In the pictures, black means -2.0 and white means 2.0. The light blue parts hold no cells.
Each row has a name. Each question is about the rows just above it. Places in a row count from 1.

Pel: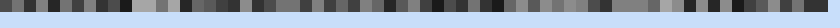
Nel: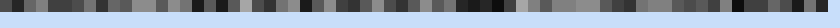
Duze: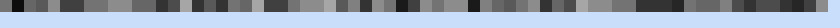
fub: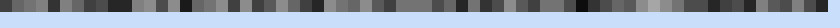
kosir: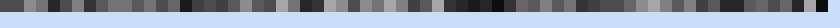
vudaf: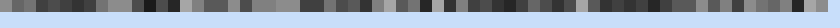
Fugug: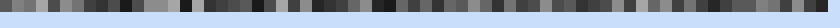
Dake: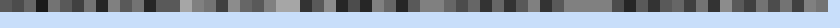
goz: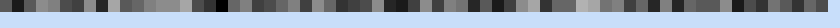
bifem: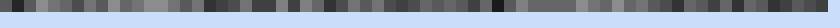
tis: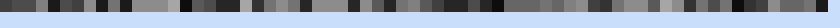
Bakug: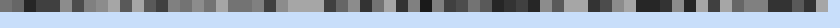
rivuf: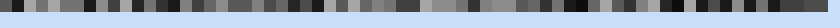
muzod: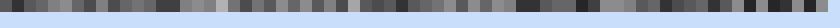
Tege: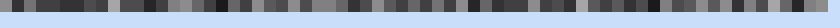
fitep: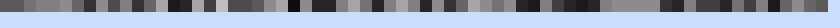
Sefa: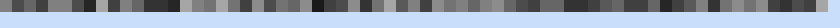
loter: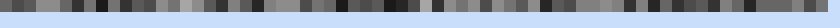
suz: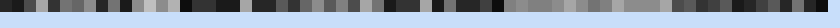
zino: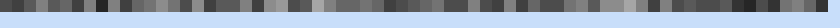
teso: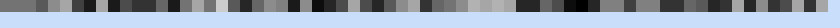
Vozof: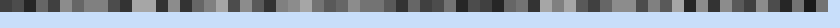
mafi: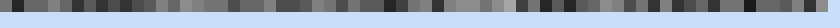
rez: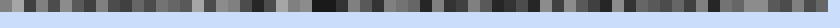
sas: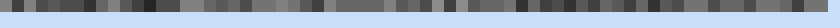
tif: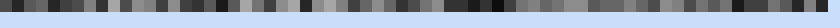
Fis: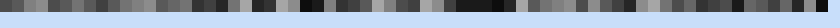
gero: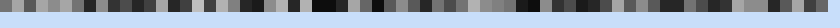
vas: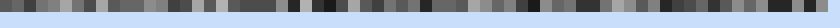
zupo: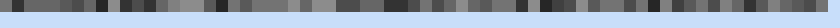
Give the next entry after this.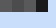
-1.4
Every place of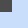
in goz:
6 17 23 31 63 69
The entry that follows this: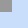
-0.8

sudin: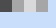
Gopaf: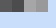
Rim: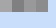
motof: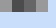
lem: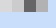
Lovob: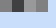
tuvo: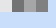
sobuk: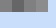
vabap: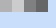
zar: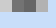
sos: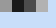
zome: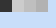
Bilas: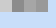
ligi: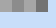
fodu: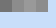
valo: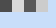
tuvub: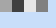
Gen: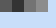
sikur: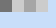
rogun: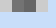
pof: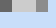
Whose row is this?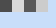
valo
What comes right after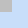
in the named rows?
0.8

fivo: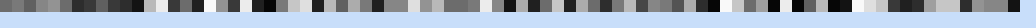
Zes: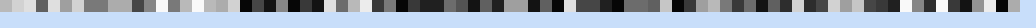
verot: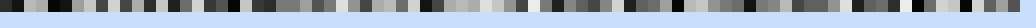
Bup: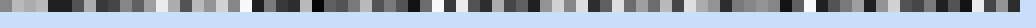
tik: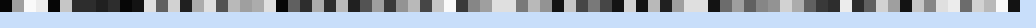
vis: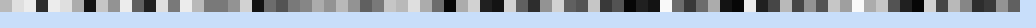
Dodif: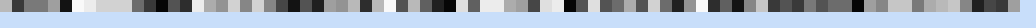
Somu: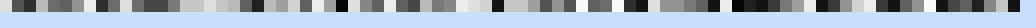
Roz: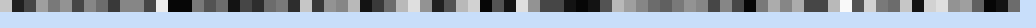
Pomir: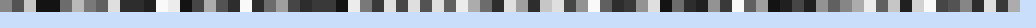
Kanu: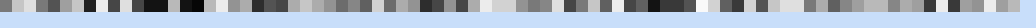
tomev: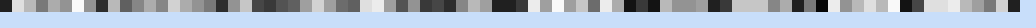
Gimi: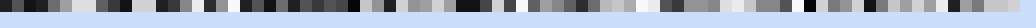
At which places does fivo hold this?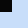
23 60 65 67 70
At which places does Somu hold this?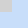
25 41 72

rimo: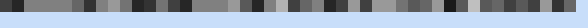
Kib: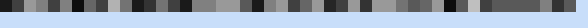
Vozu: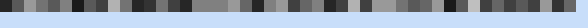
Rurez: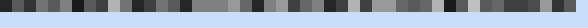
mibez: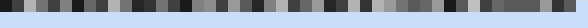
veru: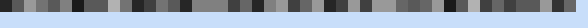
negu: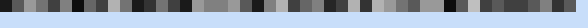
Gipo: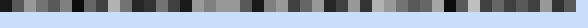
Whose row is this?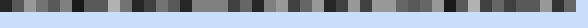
veru
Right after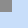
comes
-1.0
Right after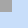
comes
-1.8
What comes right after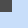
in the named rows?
0.4
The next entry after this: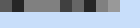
-1.0
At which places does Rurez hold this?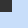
3 47

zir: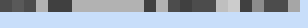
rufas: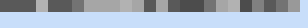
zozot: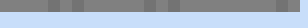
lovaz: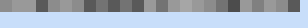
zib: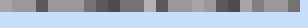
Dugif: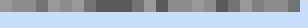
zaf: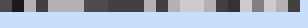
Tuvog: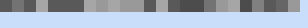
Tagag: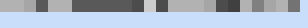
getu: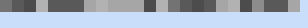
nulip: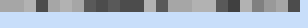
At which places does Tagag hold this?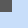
4 7 8 9 10 11
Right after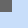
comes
0.4
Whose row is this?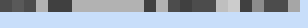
zir
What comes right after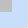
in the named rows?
1.2
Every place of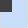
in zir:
5 6 13 16 21
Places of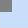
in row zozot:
1 2 3 4 6 8 9 10 11 12 14 16 17 18 19 20 21 22 23 25

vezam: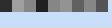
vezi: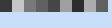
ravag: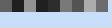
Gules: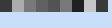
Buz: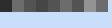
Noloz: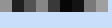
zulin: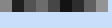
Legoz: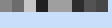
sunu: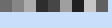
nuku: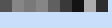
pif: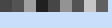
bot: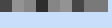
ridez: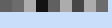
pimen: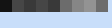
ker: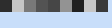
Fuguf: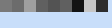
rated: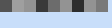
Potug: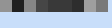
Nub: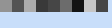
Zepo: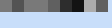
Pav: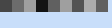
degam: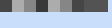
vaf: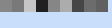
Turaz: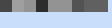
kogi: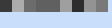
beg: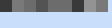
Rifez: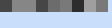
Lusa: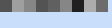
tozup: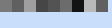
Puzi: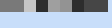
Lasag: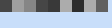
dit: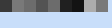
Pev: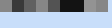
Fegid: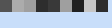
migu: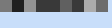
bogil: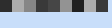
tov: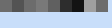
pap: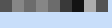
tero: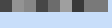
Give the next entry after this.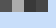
-0.3
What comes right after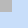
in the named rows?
-0.5

